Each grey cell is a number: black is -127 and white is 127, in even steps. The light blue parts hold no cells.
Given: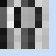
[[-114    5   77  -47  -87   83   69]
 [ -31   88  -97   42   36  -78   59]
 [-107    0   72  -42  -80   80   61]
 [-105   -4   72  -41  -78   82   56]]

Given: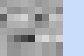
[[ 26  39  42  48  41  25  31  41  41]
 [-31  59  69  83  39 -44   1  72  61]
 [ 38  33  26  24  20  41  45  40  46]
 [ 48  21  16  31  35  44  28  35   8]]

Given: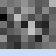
[[   0  -12   -2   17  -12  -37  -30   49]
 [-123  -39   62   -7  -49  -21  -57  -22]
 [ -60  -35  -21    6   67    8  -68  -19]
 [ -43  -62  -83  -35  -50  -33  -14   -3]]

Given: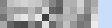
[[  4  63  74  82  74  68  40   5 -25  50  48  82  17  41]
 [-11  41  86 102  62 103 -64  61  36  50  50   7 -11  92]]

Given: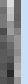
[[  7  92 -27]
 [ -7  61 -30]
 [-50  29   1]
 [-43 -21  21]
 [-35 -43  27]
 [-34 -87  50]]

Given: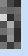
[[  3 -58 -86]
 [ 85 -81 -28]
 [-15   8 -83]
 [-12 -68 -24]]
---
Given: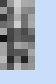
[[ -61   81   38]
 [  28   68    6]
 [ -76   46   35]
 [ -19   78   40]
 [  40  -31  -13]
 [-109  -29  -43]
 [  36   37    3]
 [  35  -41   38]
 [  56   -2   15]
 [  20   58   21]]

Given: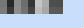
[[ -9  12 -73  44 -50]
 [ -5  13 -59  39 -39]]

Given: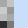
[[ 40]
 [ 75]
 [ 59]
 [-79]]

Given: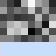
[[ -19  -97  121    9]
 [  31  -10   66   30]
 [ -66  -77  -58  -49]
 [ -15   70  -36 -106]
 [ -57   56 -122   54]
 [   4  -28  -38  -58]]

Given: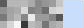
[[-36  55  42  21  70]
 [ 18  43   2 -17  90]
 [ -6  56 106  27 -40]
 [ 50 118  59  -9  51]]

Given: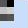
[[-41]
 [ 68]
 [-51]]

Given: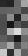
[[ -86  -25]
 [ -29  -20]
 [ -47  -93]
 [ -50  -41]
 [ -49   90]
 [ -34 -105]
 [  -3  -45]
 [  72   46]]

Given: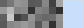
[[-26  21 -39   7  37]
 [ 26   5 -77  -5 -79]
 [-31 -65  20 -23  17]
 [-38  14  14  10  12]]
